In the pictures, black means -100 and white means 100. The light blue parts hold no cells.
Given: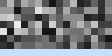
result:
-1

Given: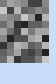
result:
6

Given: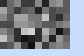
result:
-29

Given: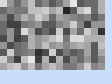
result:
39

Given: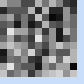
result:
-69

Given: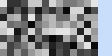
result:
79

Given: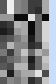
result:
32

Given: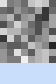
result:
-27

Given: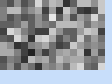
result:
57
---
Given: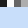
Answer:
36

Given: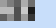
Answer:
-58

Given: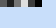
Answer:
-100

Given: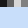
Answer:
0

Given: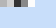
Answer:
98

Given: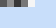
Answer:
92

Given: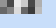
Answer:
47

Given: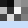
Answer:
-2

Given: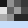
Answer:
-69
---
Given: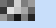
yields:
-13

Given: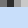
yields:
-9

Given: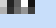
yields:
64

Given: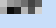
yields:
54

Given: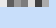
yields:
83

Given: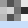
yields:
21

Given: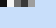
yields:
-87

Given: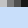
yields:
53

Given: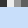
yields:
-60

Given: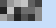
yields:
-36
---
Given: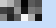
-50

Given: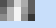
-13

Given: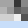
41

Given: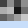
36

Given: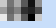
23

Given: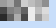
-43

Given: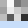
26

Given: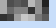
34
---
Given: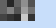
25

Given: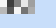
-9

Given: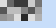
-32

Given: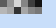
4

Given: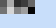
24

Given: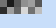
-11
